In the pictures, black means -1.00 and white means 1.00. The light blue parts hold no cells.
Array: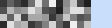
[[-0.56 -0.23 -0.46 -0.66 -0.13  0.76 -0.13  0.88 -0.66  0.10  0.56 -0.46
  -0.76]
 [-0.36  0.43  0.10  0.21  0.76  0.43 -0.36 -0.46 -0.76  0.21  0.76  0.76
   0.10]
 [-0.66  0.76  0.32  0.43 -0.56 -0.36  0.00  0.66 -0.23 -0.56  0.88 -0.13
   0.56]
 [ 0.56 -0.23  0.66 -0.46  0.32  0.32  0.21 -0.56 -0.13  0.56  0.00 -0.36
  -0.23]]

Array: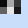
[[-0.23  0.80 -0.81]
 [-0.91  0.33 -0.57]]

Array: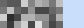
[[ 0.62 -0.65 -0.44  0.40  0.40  0.16  0.16 -0.31  0.40]
 [-0.19 -0.31 -0.31  0.62  0.04  0.40  0.27 -0.06  0.50]
 [-0.06  0.50 -0.19 -0.31  0.16 -0.44 -0.44 -0.19 -0.06]
 [ 0.04 -0.54  0.27  0.62 -0.44  0.74  0.04 -0.44 -0.19]]

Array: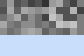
[[-0.23  0.21 -0.36 -0.23 -0.48 -0.36 -0.61  0.21  0.31 -0.23 -0.48 -0.02]
 [-0.36  0.31 -0.23  0.31  0.21  0.10  0.21  0.41 -0.36 -0.36  0.41 -0.48]
 [ 0.31 -0.02 -0.13  0.10  0.10 -0.13 -0.02 -0.23  0.53  0.41  0.53 -0.02]
 [ 0.10 -0.13 -0.02  0.21  0.31  0.21 -0.23 -0.02 -0.13 -0.23  0.21 -0.02]
 [-0.13  0.10  0.31 -0.23  0.10 -0.13 -0.48  0.53  0.31 -0.36 -0.36 -0.02]]

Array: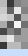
[[ 0.68  0.58 -0.33  0.34]
 [-0.44  0.02 -0.21  0.23]
 [ 0.46 -0.56  0.02  0.12]
 [ 0.58  0.81  0.23  0.23]
 [-0.56  0.46  0.46  0.12]
 [ 0.58 -0.21  0.81  0.02]
 [ 0.34 -0.33  0.92 -0.11]]

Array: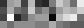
[[-0.49  0.97 -0.71 -0.38  0.11  0.24  0.24 -0.94  0.46  0.72  0.84 -0.14]
 [-0.38  0.34 -0.14 -0.27  0.59 -0.14  0.11 -0.38  0.24  0.46  0.34  0.59]
 [ 0.11 -0.14  0.11  0.11  0.11 -0.02 -0.02  0.34 -0.02 -0.14 -0.27 -0.27]
 [-0.60  0.24  0.34 -0.49  0.46 -0.60 -0.71 -0.02  0.59  0.34 -0.14  0.84]]

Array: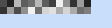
[[-0.60  0.22 -0.40  0.12  0.89 -0.14  0.66  0.76  0.33  0.66  0.33 -0.14
  -0.01]
 [-0.40 -0.73  0.44 -0.27 -0.14  0.44 -0.27 -0.50  0.89  0.12 -0.60  0.22
  -0.73]]
